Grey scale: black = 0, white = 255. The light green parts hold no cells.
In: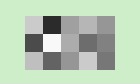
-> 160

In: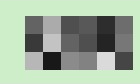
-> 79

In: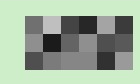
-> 68

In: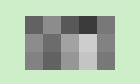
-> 88

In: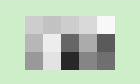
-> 205

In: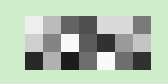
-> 99
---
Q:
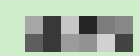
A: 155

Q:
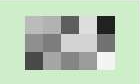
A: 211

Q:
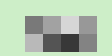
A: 56

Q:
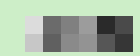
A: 138

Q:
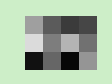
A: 180

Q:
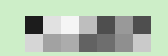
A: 172

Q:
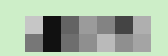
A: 110

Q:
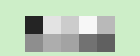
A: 163

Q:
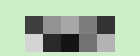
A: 20
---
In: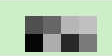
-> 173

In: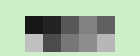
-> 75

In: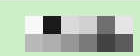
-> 174

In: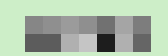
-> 92

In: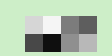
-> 15

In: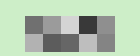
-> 92
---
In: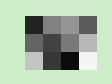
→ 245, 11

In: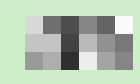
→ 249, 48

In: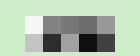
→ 247, 15

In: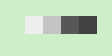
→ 238, 66

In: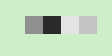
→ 227, 42

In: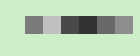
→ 192, 51

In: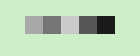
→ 202, 27

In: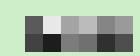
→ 232, 29
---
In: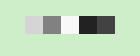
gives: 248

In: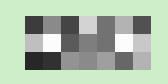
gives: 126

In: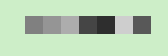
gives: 69

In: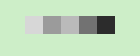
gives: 186

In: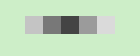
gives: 68

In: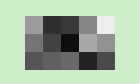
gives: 14
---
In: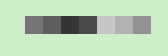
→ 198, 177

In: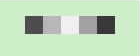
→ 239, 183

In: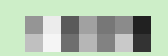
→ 245, 236

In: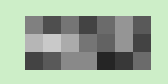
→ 201, 182

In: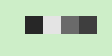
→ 228, 106

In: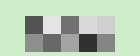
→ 229, 218

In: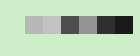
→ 194, 184
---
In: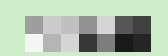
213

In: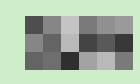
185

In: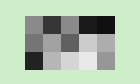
96

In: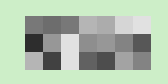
225

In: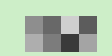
58

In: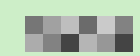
68

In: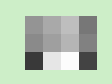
181
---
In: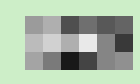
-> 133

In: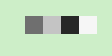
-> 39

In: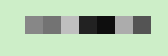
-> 172

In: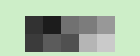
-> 181

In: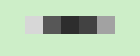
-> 66

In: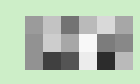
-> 44

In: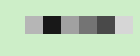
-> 73
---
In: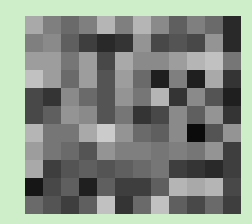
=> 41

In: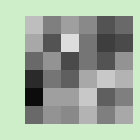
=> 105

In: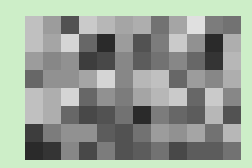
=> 114

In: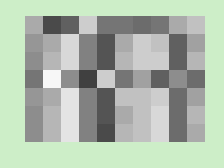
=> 193

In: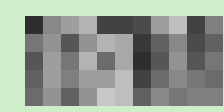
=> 127

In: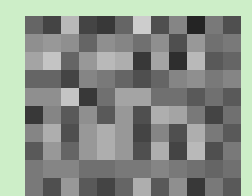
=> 79

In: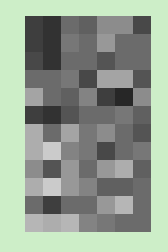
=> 72

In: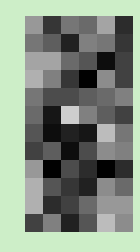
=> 44
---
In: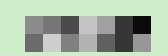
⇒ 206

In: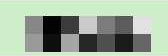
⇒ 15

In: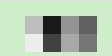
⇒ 65

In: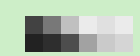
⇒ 46

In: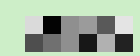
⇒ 112

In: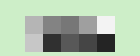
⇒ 48

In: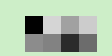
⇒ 130

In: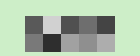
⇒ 46

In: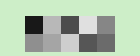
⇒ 165

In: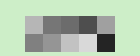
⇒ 149
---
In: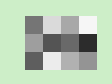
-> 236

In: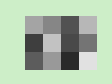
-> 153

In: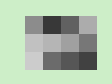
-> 107

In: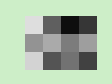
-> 84

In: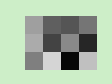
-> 213

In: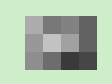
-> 109

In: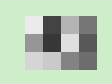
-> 202
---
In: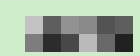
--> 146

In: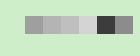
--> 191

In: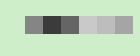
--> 101

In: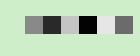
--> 197

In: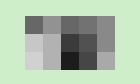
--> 103

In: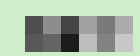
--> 68

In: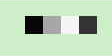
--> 245
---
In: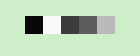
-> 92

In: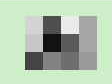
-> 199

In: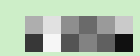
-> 202

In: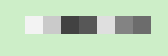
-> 202

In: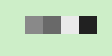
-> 105

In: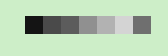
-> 144

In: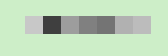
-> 177
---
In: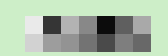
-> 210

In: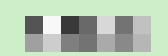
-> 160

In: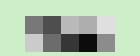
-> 203

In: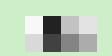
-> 217

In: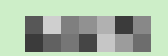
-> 59

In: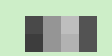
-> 61

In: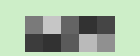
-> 60

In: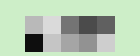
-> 14
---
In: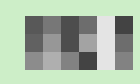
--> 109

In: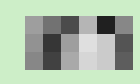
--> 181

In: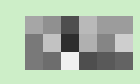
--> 185

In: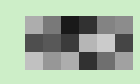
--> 49

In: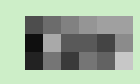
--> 149

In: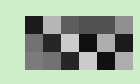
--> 81
